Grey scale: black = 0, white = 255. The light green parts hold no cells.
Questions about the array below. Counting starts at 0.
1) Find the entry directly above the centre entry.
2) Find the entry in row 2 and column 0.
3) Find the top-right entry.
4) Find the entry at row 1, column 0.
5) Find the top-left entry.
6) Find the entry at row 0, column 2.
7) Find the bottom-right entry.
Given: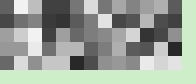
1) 125
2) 159
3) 91
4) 71
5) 97
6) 190
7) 227

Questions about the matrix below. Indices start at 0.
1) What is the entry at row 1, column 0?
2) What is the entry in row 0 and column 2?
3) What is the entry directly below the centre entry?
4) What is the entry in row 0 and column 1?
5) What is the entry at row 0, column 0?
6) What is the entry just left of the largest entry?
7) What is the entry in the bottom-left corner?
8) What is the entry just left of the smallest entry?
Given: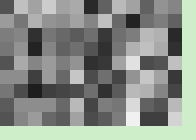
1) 155
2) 162
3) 76
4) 192
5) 83
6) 125
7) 83
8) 76

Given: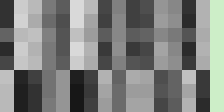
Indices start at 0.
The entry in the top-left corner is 50
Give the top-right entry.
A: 178
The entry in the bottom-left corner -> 185
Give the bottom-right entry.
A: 43
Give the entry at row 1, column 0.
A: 50
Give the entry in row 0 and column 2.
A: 185
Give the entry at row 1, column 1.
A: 210
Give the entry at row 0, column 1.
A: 204
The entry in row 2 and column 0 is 99
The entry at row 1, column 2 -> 171

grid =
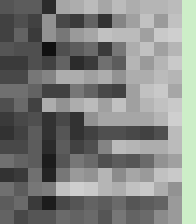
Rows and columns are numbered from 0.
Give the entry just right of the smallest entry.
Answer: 79
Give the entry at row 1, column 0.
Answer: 65
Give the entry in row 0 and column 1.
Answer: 92
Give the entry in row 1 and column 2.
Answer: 65
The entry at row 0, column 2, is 92
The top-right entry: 187
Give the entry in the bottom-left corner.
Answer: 99
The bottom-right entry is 154
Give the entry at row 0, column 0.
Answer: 85
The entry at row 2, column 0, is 65
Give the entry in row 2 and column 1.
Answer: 99
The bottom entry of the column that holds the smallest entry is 85
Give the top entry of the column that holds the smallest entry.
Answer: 43
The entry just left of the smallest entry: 79

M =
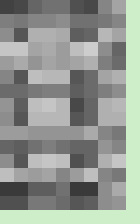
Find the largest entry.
205
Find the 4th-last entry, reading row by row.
86
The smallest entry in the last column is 101
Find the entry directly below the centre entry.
183
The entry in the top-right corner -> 164
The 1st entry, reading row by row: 66
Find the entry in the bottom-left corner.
80
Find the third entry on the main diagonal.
176
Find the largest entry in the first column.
197
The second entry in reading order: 72
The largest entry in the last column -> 197
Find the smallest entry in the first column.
58
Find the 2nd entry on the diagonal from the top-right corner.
120
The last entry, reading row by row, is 148
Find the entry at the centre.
183
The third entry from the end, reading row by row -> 94
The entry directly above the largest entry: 101
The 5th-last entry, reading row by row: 107
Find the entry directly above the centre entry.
126
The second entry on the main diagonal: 120
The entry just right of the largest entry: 141
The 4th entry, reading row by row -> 113
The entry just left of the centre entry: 197
